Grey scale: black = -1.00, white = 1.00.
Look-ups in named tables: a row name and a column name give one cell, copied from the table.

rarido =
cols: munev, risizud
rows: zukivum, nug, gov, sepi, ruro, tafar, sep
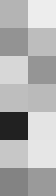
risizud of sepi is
0.46
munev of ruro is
-0.74
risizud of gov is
0.17
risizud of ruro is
0.79
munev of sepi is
0.49
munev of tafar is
0.56
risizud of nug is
0.48
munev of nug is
0.15
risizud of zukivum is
0.86
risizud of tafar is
0.80
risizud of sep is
0.21
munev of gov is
0.69
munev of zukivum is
0.41
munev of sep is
0.03
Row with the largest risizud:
zukivum

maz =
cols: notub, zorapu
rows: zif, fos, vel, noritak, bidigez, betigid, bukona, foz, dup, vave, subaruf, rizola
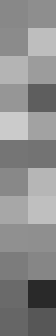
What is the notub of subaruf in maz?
-0.17
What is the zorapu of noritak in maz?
-0.26
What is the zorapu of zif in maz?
0.11
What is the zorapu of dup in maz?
0.12
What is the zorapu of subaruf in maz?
-0.68
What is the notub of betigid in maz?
-0.08
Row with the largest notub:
bidigez

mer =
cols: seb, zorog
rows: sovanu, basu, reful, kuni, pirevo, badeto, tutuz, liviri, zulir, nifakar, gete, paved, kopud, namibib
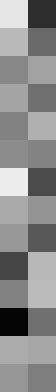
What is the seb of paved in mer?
-0.96
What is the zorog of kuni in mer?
-0.13
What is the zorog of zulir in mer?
-0.31
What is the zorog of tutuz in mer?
-0.41
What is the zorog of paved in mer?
-0.12
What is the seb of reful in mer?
0.06
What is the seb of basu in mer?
0.45
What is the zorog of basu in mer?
-0.18
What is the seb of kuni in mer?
0.29
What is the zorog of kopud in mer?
0.31
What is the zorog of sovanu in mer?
-0.65
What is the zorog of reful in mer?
0.27
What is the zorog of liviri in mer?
0.16
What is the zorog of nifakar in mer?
0.44
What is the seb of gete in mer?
0.02
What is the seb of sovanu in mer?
0.80
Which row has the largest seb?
tutuz

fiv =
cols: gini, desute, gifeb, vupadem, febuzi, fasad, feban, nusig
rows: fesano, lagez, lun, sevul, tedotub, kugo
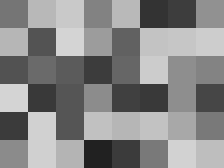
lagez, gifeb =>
0.66
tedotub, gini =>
-0.54
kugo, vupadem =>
-0.74
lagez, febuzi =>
-0.24
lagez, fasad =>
0.53
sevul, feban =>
0.11
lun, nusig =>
0.03
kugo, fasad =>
-0.05
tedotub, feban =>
0.32
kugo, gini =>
0.09
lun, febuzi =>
-0.20
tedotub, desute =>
0.64
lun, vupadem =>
-0.53

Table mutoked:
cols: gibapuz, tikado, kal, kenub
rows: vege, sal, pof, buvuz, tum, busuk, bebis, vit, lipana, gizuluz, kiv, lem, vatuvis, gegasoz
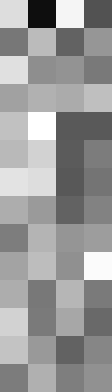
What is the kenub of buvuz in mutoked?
0.50
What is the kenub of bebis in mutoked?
-0.09
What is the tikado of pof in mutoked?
0.11
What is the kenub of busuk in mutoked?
-0.03
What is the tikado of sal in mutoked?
0.47
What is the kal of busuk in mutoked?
-0.29
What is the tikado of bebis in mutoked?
0.73
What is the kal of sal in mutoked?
-0.23
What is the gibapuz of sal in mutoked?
-0.07
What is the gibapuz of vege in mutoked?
0.73
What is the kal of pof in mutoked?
0.15
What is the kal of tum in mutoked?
-0.30
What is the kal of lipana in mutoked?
0.17
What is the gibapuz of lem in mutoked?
0.65
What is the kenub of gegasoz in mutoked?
0.14
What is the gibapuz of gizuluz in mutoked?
0.28
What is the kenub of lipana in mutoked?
0.23
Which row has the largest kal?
vege

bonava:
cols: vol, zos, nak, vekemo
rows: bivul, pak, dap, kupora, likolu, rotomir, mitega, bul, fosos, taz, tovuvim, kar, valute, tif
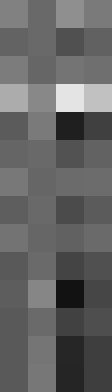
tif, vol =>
-0.30
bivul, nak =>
0.12
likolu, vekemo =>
-0.50
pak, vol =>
-0.22
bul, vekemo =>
-0.29
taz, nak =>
-0.47
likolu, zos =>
-0.04
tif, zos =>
-0.07
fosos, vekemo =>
-0.17
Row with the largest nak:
kupora

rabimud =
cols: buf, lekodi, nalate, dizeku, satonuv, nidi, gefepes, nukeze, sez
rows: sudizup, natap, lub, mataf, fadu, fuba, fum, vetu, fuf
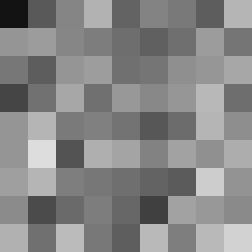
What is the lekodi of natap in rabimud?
0.22
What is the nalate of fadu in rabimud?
-0.04
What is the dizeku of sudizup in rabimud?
0.40
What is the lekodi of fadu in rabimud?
0.42
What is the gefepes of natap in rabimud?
-0.13
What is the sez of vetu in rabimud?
0.08
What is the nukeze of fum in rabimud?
0.61
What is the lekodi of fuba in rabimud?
0.73
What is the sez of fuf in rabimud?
0.65

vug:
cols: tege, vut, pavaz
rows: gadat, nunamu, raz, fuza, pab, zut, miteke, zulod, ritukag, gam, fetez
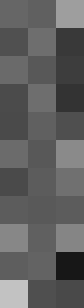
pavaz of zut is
0.08
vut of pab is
-0.25
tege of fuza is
-0.41
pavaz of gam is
-0.82
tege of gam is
-0.26
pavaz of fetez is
-0.43
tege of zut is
-0.16
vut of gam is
-0.22
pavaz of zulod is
-0.28
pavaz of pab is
-0.38
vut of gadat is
-0.25
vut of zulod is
-0.30

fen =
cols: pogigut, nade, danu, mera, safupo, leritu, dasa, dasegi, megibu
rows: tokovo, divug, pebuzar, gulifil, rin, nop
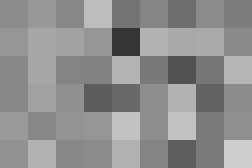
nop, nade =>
0.40
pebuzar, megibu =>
0.42
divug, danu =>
0.27
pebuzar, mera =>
0.02
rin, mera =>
0.18
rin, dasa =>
0.51
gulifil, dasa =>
0.40
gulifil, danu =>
0.13
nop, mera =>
0.09
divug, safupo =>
-0.58
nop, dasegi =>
-0.04
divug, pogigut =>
0.17
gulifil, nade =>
0.26
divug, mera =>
0.17
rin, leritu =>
0.11
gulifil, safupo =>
-0.18
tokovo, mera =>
0.48
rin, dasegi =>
-0.04
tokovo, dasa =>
-0.14
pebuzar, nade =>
0.30
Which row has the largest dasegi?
divug

